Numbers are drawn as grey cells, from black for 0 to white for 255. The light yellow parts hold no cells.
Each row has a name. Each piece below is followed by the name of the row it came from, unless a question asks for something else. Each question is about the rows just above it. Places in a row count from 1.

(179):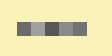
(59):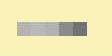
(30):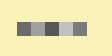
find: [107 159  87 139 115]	(179)
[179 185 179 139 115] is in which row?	(59)
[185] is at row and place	(59), 2

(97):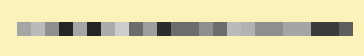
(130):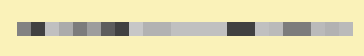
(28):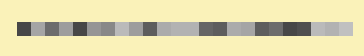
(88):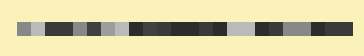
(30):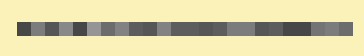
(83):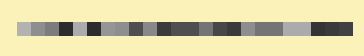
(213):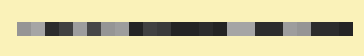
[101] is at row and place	(28), 14
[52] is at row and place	(83), 22
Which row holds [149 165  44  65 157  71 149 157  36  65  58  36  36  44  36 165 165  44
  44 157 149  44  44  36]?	(213)

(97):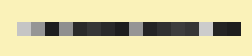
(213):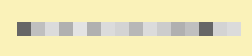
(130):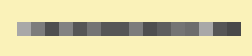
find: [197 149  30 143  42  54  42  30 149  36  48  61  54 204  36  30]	(97)
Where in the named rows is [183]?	(213), 9
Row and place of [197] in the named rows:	(97), 1
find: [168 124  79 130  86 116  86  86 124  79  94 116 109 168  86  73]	(130)

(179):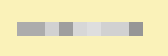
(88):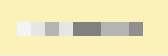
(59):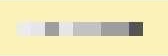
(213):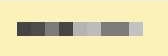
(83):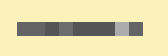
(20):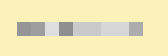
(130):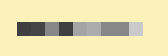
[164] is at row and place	(130), 5
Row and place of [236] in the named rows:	(59), 1
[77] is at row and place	(213), 2

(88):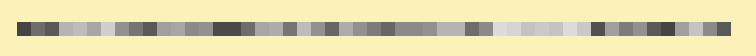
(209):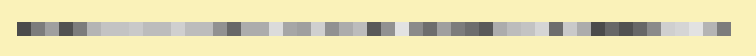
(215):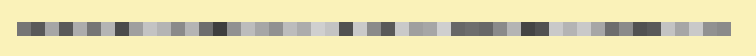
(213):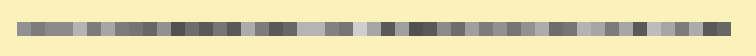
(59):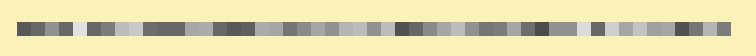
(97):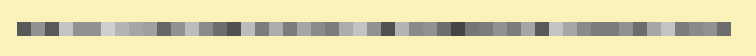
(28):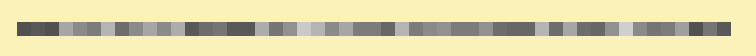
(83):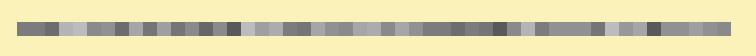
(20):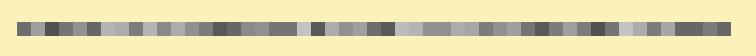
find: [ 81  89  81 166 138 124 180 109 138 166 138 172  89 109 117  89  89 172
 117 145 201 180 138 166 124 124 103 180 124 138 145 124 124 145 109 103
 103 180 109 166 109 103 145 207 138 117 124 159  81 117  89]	(28)
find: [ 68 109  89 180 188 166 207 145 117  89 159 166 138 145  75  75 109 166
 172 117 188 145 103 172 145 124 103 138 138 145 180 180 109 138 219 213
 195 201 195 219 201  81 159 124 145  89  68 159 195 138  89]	(88)
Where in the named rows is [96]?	(59), 17
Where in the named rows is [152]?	(83), 44
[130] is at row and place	(213), 23

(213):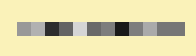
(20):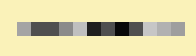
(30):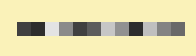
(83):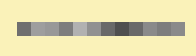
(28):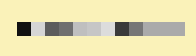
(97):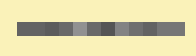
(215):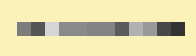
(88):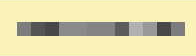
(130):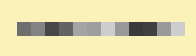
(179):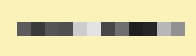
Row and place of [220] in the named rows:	(28), 7
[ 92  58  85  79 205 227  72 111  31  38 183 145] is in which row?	(179)
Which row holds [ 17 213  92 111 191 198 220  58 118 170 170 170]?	(28)

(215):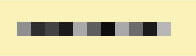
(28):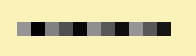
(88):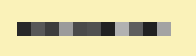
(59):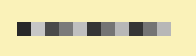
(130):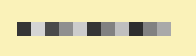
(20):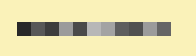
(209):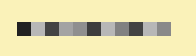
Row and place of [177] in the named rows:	(88), 8
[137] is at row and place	(209), 11

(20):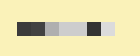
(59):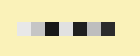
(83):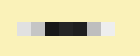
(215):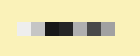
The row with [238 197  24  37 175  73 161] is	(215)
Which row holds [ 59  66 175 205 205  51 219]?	(20)
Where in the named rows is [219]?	(20), 7
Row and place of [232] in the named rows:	(59), 1
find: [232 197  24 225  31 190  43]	(59)

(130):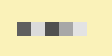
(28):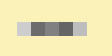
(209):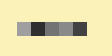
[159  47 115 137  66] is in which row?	(209)
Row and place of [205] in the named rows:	(28), 1
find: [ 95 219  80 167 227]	(130)

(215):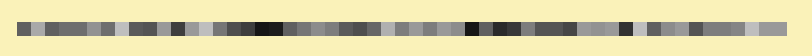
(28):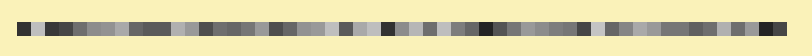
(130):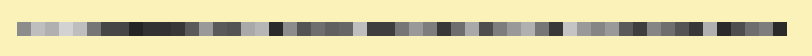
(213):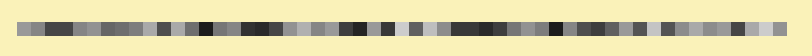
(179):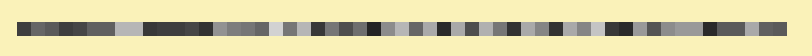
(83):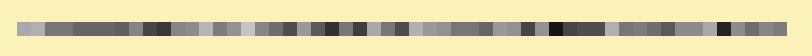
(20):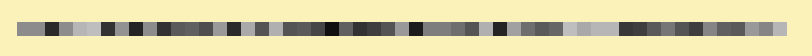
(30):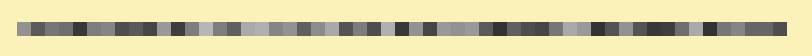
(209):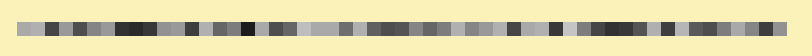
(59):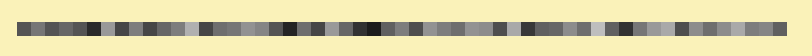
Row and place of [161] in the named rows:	(20), 36
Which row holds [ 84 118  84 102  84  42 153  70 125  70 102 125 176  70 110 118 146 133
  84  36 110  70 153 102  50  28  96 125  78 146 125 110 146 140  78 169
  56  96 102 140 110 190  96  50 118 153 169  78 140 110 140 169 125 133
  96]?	(59)

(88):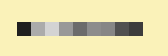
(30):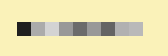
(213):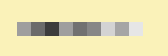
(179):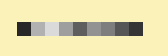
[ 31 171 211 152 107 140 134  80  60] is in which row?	(88)
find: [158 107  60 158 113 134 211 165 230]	(213)
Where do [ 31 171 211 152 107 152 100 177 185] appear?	(30)
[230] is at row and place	(213), 9
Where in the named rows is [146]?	(179), 6

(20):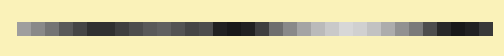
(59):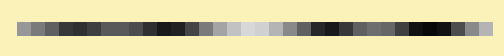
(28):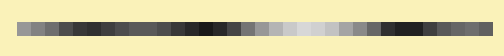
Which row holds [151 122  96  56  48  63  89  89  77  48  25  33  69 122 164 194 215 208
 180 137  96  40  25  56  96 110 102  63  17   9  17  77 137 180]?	(59)
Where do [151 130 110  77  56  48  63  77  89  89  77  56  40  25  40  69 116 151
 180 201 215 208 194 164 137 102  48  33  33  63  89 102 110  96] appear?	(28)
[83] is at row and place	(20), 12

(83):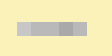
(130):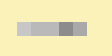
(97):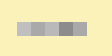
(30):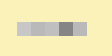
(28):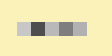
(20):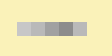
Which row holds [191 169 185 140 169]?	(97)
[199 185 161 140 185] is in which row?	(20)
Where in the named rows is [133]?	(30), 4
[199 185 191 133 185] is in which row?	(30)
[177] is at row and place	(28), 5

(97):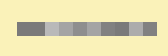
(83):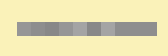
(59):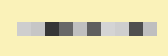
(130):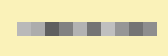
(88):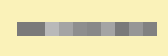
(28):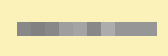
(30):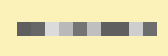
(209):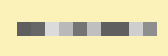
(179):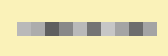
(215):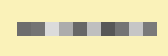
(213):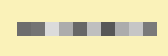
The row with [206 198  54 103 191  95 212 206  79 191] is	(59)
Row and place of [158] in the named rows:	(28), 4
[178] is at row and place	(130), 5
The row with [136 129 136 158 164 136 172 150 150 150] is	(28)
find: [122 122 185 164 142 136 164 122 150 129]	(88)
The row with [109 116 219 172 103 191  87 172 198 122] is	(213)

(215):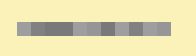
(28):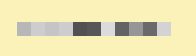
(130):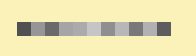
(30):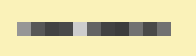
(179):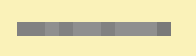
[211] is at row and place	(28), 11
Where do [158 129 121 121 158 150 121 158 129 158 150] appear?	(215)
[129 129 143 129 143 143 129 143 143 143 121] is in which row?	(179)
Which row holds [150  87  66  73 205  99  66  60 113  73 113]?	(30)

